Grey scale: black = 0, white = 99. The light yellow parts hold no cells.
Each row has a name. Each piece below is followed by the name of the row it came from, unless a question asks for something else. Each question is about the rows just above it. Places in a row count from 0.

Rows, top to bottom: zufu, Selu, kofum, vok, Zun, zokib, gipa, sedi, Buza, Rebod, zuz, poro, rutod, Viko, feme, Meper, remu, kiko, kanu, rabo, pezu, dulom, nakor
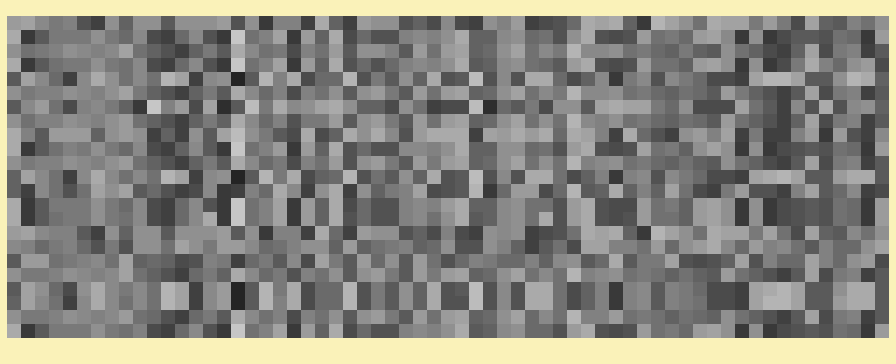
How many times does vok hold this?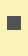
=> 5
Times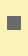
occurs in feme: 3
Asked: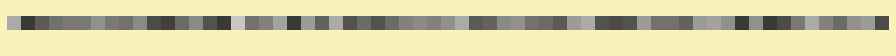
vok

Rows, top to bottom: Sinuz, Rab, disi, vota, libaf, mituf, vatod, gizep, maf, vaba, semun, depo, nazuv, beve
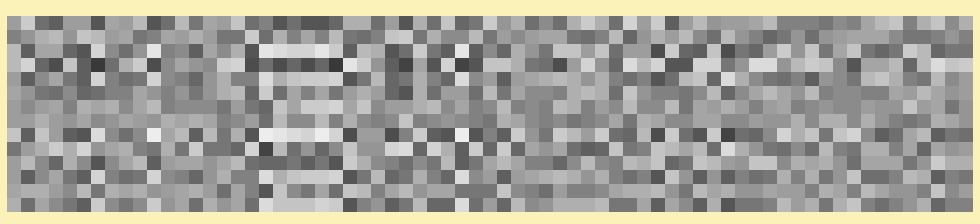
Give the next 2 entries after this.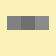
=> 46, 72
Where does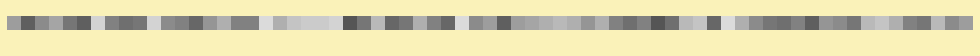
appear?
libaf

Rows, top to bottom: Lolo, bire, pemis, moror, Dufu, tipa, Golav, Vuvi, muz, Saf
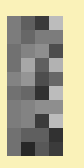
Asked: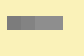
Golav
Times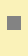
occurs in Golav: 1
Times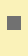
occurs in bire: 0
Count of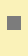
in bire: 3
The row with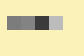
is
Vuvi

